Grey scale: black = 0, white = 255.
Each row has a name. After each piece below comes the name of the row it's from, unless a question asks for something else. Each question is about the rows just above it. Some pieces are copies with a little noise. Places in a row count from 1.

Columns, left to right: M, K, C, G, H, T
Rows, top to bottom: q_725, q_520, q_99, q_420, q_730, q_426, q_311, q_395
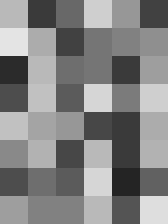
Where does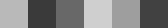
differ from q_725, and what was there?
5, [151]
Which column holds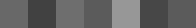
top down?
C
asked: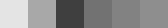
q_520
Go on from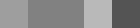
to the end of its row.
[222]
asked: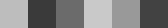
q_725

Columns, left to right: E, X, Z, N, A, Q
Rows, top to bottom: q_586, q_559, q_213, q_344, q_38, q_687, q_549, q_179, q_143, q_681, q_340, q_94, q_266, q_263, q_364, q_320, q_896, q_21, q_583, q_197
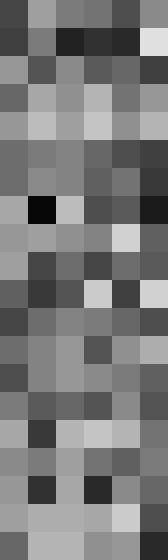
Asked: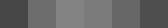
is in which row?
q_94
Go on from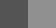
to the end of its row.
[173]
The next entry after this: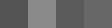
[64]
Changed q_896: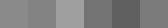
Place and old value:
2, [123]
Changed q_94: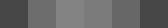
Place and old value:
6, [78]

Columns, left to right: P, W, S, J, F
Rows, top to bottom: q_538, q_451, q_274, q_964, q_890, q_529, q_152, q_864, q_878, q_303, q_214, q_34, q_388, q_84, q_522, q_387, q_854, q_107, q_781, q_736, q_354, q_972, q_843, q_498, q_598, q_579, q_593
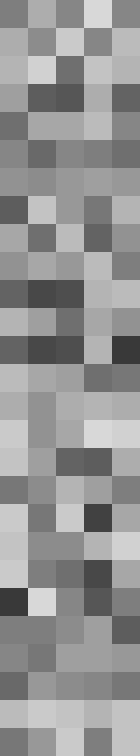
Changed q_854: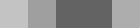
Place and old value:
4, [93]
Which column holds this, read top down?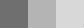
J
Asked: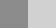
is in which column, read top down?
W
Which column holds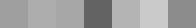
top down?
S

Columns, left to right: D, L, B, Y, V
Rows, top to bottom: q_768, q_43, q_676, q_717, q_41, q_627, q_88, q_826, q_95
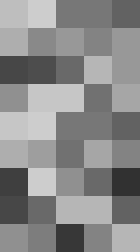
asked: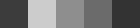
q_88
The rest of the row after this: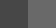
[182 182  98]
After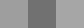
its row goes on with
[131]
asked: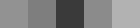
q_95
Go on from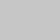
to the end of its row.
[113 166]
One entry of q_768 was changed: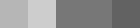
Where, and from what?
1, [190]

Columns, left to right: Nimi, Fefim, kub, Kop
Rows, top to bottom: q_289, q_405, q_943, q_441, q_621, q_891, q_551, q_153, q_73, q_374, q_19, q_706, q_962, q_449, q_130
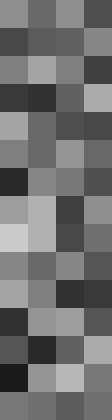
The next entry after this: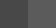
[97]
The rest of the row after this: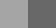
[79 72]

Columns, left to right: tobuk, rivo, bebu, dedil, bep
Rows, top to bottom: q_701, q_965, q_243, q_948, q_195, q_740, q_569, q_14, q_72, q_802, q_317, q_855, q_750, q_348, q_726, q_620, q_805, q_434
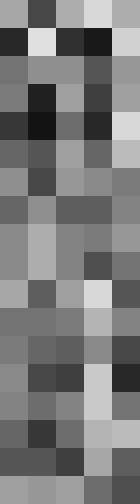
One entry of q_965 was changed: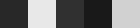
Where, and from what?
2, [224]
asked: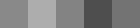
q_802

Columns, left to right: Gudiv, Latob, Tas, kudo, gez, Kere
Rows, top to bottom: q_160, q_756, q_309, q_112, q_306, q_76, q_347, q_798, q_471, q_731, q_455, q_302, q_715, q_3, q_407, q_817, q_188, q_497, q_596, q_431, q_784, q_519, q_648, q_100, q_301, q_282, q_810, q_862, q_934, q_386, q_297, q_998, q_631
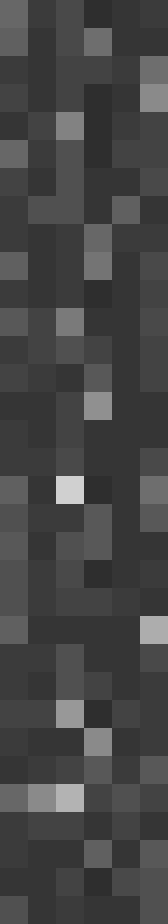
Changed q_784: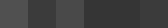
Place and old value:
4, [46]
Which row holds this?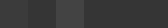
q_817
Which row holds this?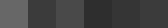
q_160
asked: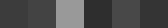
q_282
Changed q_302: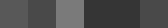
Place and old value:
2, [67]
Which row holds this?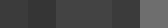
q_309

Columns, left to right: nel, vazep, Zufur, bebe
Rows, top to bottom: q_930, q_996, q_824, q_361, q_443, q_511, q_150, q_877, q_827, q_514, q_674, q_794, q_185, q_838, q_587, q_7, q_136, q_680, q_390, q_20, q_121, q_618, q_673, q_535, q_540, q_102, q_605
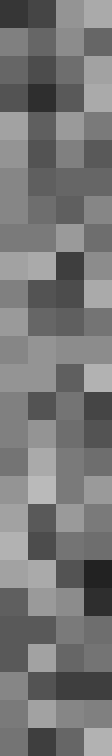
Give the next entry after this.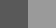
[122]
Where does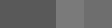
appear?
q_673
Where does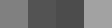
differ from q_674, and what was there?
4, [170]
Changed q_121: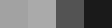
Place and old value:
4, [34]
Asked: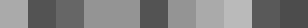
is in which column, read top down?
vazep
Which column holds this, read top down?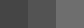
bebe
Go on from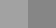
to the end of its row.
[128]

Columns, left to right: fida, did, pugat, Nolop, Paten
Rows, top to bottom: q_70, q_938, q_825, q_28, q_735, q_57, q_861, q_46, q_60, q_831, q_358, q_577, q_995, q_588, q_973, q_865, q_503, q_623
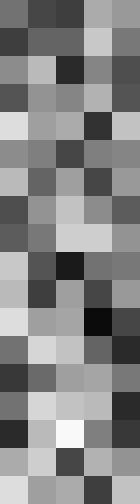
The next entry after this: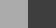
[194]
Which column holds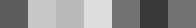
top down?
fida
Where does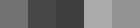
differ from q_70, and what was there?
5, [153]
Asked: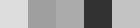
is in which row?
q_735
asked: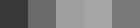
q_588
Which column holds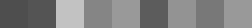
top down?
Paten

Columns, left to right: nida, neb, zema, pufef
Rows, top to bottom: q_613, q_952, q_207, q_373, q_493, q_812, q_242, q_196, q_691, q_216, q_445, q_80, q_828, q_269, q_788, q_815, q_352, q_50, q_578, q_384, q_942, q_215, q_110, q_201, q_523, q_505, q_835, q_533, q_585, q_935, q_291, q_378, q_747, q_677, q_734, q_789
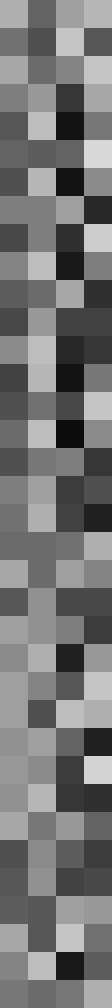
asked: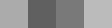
q_207
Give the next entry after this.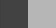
[19]

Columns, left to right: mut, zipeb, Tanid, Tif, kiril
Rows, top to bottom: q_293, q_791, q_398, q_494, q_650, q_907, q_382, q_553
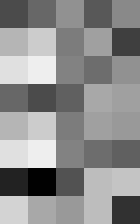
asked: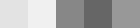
q_398
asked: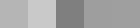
q_650
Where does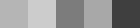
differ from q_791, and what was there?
4, [160]
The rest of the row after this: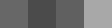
[160]
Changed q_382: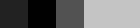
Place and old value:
4, [189]
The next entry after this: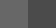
[96]

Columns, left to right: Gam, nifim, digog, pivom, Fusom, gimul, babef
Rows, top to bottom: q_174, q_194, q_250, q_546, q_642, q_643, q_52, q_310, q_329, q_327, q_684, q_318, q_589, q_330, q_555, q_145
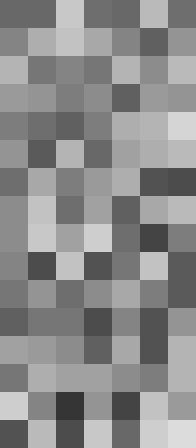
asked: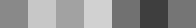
q_329
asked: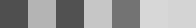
q_145
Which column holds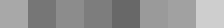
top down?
pivom
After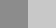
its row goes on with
[161 206 110  68 125]

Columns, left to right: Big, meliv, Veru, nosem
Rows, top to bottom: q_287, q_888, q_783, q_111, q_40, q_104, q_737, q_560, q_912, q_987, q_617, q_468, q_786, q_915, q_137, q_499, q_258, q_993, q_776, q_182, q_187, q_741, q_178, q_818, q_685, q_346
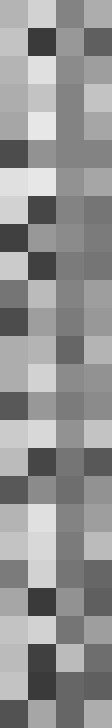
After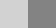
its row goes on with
[173]
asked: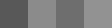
q_993
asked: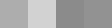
q_915
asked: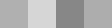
q_287

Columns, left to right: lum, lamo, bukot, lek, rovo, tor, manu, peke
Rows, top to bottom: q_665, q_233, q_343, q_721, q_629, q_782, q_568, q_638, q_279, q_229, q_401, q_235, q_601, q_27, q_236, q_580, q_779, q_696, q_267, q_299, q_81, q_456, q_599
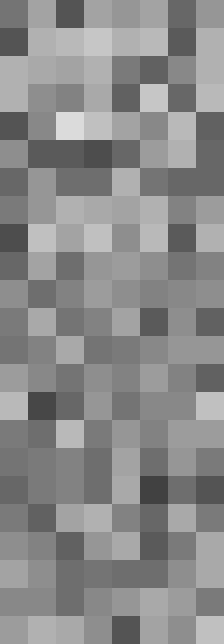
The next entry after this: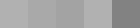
[156]
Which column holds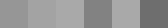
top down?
rovo
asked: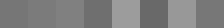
q_779

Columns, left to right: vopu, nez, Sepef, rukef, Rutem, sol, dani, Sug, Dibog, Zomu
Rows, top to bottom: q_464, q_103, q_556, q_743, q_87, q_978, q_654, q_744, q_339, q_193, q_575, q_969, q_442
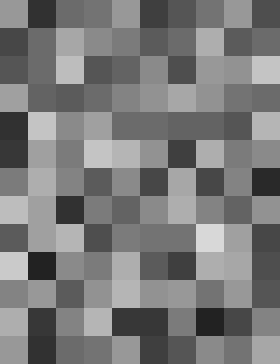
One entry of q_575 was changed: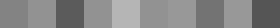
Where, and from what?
2, [152]
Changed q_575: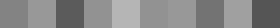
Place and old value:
9, [152]

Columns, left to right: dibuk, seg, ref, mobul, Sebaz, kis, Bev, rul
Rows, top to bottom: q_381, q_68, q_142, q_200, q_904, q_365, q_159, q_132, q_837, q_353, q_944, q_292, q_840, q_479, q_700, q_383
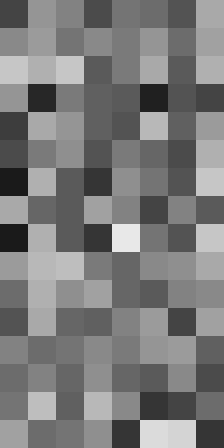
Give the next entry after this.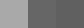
[130]
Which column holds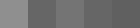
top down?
ref
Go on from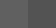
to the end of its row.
[184  96 155]

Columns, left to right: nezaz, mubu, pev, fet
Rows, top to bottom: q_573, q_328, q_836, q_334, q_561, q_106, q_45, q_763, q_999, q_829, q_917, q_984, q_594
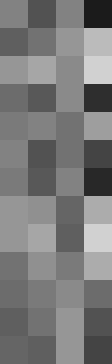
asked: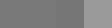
q_561
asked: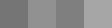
q_829
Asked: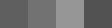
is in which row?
q_984

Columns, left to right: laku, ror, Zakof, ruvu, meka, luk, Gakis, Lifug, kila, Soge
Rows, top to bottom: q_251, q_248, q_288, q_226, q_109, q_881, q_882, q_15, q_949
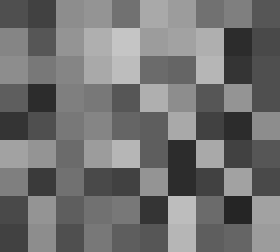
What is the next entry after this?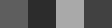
[86]
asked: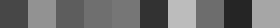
q_15
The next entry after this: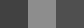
[120]
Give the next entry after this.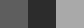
[65]
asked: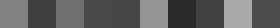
q_882
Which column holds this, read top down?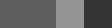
luk

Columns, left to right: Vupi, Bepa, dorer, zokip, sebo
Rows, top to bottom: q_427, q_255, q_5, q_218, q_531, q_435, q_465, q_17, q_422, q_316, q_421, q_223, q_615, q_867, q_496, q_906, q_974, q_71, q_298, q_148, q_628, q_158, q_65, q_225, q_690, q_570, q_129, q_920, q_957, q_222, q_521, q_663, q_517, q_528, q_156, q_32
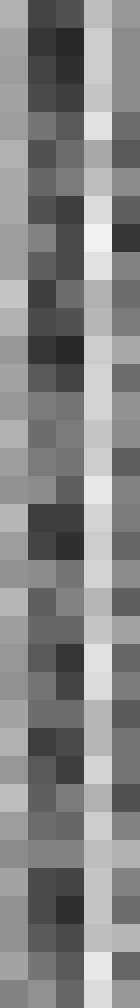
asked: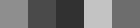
q_517
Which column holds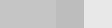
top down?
zokip
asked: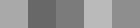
q_465

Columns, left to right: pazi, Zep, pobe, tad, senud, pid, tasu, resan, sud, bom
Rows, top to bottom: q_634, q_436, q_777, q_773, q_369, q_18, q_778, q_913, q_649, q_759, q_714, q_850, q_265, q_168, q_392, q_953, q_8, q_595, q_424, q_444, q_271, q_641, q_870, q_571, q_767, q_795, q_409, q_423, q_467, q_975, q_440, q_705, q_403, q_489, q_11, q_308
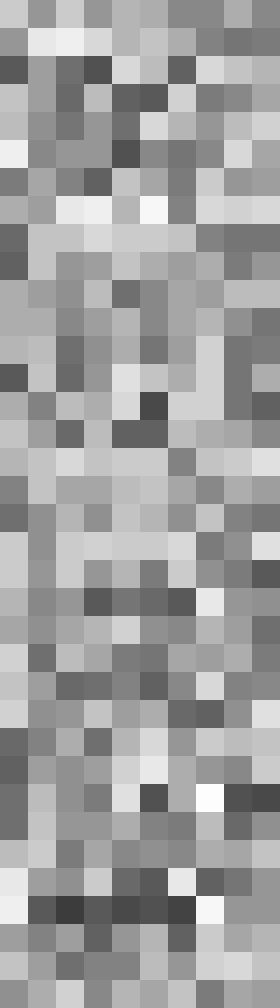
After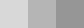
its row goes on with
[188 209]
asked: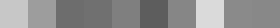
q_767
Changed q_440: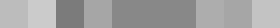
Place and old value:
6, [144]
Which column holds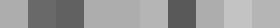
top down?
pazi
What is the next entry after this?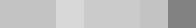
[117]
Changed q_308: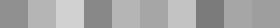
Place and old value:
2, [173]
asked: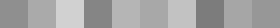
q_308

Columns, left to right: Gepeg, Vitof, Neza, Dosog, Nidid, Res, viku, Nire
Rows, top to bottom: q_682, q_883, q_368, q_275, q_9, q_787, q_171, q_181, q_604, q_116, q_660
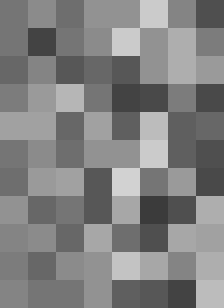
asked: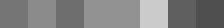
q_787
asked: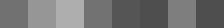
q_275
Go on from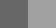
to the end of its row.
[ 95 188  95 103]
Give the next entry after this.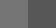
[167]
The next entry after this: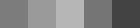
[73]
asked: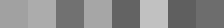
q_9

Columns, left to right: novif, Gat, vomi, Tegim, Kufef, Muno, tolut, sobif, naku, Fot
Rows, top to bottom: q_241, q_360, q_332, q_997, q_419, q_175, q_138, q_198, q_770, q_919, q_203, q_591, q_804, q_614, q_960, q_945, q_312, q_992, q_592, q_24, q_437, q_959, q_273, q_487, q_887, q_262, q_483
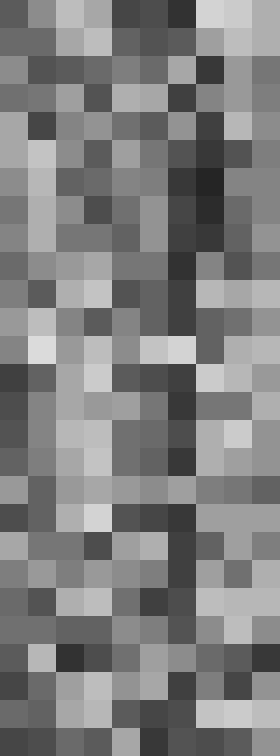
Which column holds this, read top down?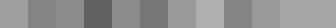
vomi
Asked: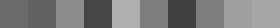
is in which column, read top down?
Muno
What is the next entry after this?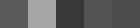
[91]

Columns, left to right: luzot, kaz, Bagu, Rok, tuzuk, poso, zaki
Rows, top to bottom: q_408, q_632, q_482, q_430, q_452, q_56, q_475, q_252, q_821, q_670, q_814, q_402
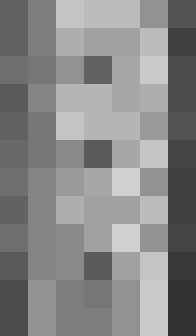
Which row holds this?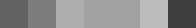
q_632
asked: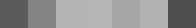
q_430

